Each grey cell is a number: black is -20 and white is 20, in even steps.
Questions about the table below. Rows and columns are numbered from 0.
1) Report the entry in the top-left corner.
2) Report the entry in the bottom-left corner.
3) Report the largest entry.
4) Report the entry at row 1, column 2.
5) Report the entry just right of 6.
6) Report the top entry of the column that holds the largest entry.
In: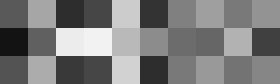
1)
-6
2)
-7
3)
18
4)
17
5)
-13
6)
-9

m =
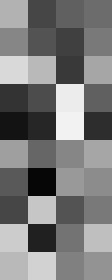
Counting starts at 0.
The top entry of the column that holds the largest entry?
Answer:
-5
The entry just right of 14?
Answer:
9
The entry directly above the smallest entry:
-4
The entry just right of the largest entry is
-13
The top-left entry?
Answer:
8
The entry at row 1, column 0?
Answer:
1
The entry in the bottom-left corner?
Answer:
9
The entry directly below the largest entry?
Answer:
1
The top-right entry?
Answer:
-3
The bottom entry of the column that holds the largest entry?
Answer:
0
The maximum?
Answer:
18
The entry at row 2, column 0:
14

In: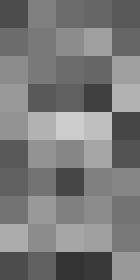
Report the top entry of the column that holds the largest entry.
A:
-3
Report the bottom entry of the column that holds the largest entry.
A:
-12
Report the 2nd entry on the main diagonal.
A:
-1
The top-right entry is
-6
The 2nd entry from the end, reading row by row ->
-11
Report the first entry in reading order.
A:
-8
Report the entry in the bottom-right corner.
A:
4
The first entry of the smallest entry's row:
-8
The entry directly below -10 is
10
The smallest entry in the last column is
-9
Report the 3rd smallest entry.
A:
-10
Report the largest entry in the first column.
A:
7
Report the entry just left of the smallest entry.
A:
-5
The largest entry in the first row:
0

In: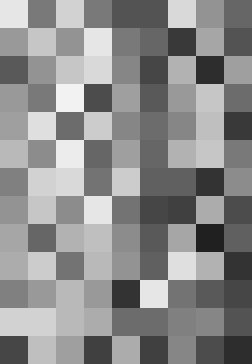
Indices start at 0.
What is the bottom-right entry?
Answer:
-13
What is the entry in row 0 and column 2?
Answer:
13
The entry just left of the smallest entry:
6
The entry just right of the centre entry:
-5
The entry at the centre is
12
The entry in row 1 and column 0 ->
4
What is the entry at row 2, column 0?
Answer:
-6
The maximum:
18
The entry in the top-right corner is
-4
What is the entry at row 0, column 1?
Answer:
-1
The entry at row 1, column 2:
3
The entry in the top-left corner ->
16
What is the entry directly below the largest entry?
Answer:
-3
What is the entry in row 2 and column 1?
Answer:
3
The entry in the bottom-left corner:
-9
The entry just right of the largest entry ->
-8
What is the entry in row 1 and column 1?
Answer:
11

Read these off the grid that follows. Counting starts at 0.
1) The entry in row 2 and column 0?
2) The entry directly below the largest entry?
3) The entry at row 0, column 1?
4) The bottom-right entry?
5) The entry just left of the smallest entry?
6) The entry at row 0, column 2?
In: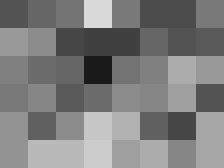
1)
0
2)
-10
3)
-4
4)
6
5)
-4
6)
-2

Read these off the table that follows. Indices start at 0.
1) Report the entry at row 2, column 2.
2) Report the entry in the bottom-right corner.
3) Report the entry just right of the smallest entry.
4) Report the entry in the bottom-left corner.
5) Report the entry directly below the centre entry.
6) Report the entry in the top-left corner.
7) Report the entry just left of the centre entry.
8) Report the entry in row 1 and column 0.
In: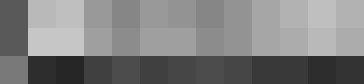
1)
-14
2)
-12
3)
-10
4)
-1
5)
-9
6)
-6
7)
5
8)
-6

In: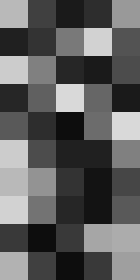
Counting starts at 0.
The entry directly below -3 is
-15
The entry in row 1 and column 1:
-12
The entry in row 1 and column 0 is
-15
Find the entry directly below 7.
5
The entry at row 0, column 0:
9
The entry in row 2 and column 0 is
12
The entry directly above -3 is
-4
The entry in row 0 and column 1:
-10
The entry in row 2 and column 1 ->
0
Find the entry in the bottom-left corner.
8
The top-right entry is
4
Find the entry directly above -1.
-16

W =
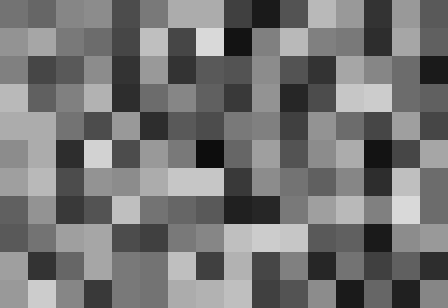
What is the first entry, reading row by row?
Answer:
-2
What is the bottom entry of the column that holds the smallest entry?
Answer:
8
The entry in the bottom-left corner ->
4
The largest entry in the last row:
12
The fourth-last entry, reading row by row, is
-16
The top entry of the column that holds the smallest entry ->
7
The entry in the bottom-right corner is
1
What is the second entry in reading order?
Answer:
-4
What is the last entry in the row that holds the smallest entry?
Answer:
6
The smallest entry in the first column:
-6
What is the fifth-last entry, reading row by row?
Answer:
2
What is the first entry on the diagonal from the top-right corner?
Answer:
-6
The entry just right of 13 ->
-8
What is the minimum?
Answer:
-18
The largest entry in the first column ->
9
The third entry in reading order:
1
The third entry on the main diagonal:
-6
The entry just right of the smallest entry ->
-4
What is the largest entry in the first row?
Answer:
9
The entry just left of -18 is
-1
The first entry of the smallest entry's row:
2
